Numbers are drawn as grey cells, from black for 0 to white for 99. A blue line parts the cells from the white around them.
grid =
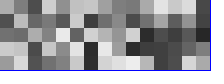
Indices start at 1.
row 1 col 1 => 67
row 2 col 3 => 40
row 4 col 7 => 17
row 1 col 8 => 62
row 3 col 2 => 42
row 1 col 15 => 28
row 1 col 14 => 85
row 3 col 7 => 81
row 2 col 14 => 57
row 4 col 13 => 29
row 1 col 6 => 75
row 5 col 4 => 44
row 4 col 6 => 88
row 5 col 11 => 71
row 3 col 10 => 81
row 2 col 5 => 34
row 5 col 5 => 50
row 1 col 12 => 88
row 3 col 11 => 17
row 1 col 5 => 56
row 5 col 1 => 60
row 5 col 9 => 87
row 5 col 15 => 66
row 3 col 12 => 30

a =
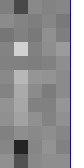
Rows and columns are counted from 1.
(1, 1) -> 49
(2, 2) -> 51
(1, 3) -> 53
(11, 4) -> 57
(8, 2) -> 65
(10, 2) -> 55
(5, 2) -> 50
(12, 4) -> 55
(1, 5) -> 52
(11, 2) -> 14
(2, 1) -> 54
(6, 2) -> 71
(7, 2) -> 66
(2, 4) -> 52
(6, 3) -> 58
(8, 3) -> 50
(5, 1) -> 50

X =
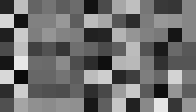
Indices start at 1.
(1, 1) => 14
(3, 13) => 8
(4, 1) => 29
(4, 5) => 21
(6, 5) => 45
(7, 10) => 78
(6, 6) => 36
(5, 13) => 33
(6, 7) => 73
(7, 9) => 61
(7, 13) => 58
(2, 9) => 33
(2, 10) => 17
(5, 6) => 30
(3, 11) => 50
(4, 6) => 43
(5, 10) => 72
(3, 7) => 13
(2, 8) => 65
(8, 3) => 56
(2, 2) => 7
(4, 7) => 39
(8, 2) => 64
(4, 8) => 29
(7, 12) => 6
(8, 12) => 89
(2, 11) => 48
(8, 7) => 9
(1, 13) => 21
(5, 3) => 42
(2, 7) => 73

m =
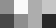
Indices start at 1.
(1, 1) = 56
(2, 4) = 16
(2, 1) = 28
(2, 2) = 55

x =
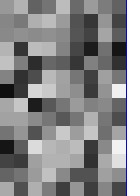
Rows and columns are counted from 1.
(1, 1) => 59
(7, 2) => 21
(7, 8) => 57
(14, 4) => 48
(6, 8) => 62
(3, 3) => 54
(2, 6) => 32
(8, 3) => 11
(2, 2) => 47
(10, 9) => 64
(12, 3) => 62
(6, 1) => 51
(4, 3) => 73
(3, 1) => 53
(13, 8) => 62
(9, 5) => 34
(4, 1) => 70
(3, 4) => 56
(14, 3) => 68
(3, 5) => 53
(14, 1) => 66
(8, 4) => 34
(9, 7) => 69
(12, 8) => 66
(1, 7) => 60
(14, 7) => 24
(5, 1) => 75
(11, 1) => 8
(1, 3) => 38
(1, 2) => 69
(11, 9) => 94
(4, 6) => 27
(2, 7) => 21
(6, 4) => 72
